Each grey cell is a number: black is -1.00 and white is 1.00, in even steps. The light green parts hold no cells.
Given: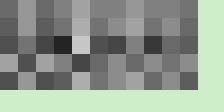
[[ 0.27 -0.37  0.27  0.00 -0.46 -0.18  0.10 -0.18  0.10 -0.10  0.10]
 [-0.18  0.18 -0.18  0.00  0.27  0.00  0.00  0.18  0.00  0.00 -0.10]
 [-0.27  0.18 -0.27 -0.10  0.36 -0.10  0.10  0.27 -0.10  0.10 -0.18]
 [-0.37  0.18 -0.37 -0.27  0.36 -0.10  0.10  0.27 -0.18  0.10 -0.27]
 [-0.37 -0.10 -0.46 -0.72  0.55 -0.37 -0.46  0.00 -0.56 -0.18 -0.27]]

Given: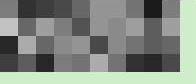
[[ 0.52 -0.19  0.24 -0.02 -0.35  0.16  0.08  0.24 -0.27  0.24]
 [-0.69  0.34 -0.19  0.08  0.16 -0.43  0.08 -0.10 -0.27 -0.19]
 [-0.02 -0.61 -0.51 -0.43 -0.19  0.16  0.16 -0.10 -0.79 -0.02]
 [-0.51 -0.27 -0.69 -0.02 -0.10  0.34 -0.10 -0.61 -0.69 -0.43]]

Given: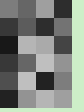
[[-0.56 -0.20  0.50  0.15]
 [-0.73  0.15  0.42  0.25]
 [-0.81  0.42  0.33 -0.47]
 [-0.02 -0.20  0.25 -0.65]
 [-0.56 -0.28 -0.65 -0.10]
 [-0.38  0.50 -0.73 -0.02]]

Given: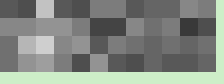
[[-0.12  0.43  0.62  0.06  0.15 -0.31 -0.03 -0.12 -0.21 -0.12 -0.21 -0.12]
 [-0.31 -0.39  0.52 -0.31 -0.39 -0.03 -0.03 -0.31 -0.21 -0.21  0.06 -0.03]
 [-0.12  0.15  0.24 -0.03 -0.39  0.15 -0.31 -0.39 -0.21 -0.31 -0.31 -0.21]
 [ 0.06  0.06  0.15  0.15 -0.03 -0.47 -0.47  0.06 -0.12 -0.03 -0.55 -0.39]]

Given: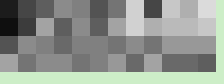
[[-0.88 -0.53  0.28 -0.26  0.09 -0.26  0.28  0.64  0.37  0.46  0.46  0.56]
 [ 0.28 -0.09  0.09  0.09 -0.09  0.00  0.19 -0.18  0.28 -0.18 -0.18 -0.26]
 [-0.35  0.09  0.00 -0.18  0.00  0.00 -0.09  0.09 -0.09  0.19  0.19  0.19]
 [-0.78 -0.45 -0.26  0.09  0.00 -0.35 -0.09  0.64 -0.45  0.56  0.37  0.72]]

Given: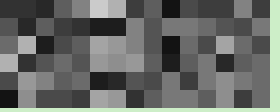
[[-0.42  0.19  0.02 -0.26 -0.16 -0.77 -0.69 -0.34 -0.42 -0.06 -0.52 -0.06
   0.11 -0.06 -0.16]
 [-0.34 -0.69 -0.26 -0.52 -0.61 -0.77 -0.77  0.02 -0.34 -0.06 -0.06 -0.16
  -0.34 -0.42 -0.06]
 [ 0.39 -0.61 -0.34 -0.16 -0.34  0.19  0.11  0.19 -0.26 -0.77 -0.26 -0.06
  -0.69 -0.26 -0.16]
 [-0.85  0.11 -0.42 -0.42 -0.52  0.29  0.19 -0.61 -0.26 -0.06 -0.06 -0.26
   0.11 -0.52 -0.16]
 [-0.61 -0.61 -0.69 -0.26  0.02  0.59  0.39 -0.52 -0.26 -0.85 -0.42 -0.52
  -0.52  0.02 -0.52]
 [-0.16  0.39 -0.77 -0.42 -0.26  0.29  0.19  0.02 -0.34 -0.85 -0.16 -0.42
   0.29 -0.16 -0.42]]

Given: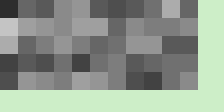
[[ 0.54  0.25  0.17  0.08  0.25  0.25 -0.20  0.08 -0.02 -0.02  0.08]
 [-0.39  0.17  0.08 -0.02  0.25  0.17 -0.02 -0.39 -0.48 -0.12  0.08]
 [ 0.35 -0.20 -0.02  0.17 -0.02 -0.20 -0.12  0.17  0.17 -0.30 -0.30]
 [-0.65 -0.20 -0.30  0.08  0.17 -0.30 -0.39 -0.30 -0.12  0.35 -0.20]
 [-0.48 -0.30 -0.39 -0.12 -0.48 -0.12 -0.02 -0.30 -0.20 -0.12 -0.12]]

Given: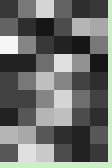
[[-0.56 -0.06  0.67 -0.22 -0.64 -0.56]
 [-0.32  0.76  0.58 -0.40 -0.73 -0.56]
 [-0.48 -0.06  0.50  0.04 -0.48 -0.64]
 [-0.73 -0.32  0.42  0.50 -0.40 -0.64]
 [-0.48 -0.48  0.04  0.67 -0.14 -0.48]
 [-0.73 -0.73 -0.14  0.76  0.14 -0.83]
 [ 0.42  0.32 -0.32 -0.64 -0.73 -0.32]
 [ 0.92  0.04 -0.56 -0.73 -0.83 -0.06]
 [-0.22 -0.64 -0.83 -0.40  0.42  0.32]]
